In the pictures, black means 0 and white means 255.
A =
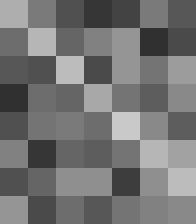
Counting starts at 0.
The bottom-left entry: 149
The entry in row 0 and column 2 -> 80
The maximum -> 201
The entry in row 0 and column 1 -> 122
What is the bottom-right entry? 137
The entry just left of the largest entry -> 109
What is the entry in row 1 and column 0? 109
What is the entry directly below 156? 137
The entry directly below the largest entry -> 116
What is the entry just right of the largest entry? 137
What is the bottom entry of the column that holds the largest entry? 116
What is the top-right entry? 87
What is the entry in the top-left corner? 174
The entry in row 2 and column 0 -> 87
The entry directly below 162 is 188
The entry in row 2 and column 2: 188
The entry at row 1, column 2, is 101

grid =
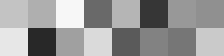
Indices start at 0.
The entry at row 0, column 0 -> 195
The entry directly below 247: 160
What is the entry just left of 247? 175
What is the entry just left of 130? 90
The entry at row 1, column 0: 231

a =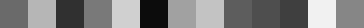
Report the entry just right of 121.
208
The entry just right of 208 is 12
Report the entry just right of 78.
63

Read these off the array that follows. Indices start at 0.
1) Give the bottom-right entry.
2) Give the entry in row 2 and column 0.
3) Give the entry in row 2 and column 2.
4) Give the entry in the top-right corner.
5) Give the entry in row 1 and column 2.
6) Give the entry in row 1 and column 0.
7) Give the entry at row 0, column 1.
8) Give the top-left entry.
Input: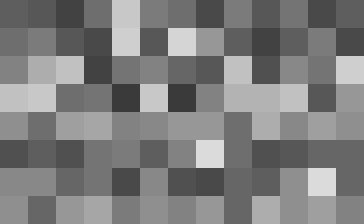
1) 130
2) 130
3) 193
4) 94
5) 87
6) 110
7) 87
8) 94

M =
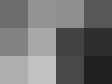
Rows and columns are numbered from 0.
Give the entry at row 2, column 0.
174
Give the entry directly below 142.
67
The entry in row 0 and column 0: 109
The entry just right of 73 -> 32

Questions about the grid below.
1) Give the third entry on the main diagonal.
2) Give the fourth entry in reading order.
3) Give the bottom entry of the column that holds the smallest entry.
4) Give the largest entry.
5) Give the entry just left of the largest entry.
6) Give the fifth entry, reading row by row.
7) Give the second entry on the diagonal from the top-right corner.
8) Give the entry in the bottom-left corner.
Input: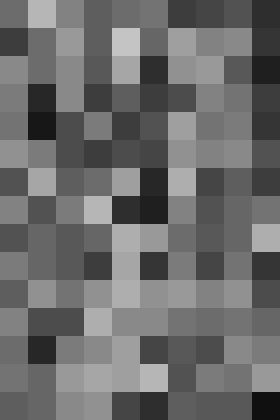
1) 137
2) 94
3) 16
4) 196
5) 94
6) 108
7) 137
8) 94

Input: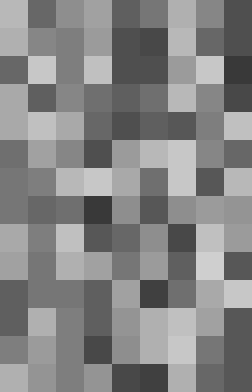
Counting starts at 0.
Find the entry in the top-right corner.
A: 79
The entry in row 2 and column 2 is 126
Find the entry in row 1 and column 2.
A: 126
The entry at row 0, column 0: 184
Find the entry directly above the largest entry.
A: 192
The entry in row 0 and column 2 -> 142
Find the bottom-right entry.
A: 87
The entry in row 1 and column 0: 176
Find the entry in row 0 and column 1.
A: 103
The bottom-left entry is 176
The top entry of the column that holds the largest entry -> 134
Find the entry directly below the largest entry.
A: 169
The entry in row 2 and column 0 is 103
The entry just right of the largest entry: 87

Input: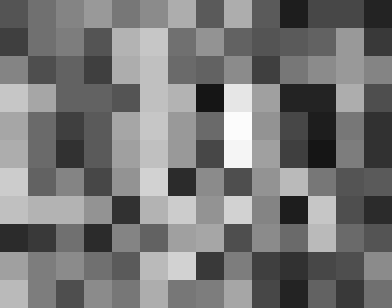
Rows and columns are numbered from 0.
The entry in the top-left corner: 84
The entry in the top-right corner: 35
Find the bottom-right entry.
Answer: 112
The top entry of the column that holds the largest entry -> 173
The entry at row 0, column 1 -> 112
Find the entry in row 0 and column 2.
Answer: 132
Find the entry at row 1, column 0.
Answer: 63
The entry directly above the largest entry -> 230
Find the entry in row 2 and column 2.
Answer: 98
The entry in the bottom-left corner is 186
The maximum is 252
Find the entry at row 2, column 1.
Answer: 78
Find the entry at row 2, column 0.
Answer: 132
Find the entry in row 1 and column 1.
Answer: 112

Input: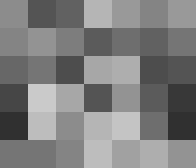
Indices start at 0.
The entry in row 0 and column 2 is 97
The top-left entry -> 140
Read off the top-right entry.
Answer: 153
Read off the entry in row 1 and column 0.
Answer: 132
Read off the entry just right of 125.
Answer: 91
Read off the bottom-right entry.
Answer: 147
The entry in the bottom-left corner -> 117
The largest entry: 202
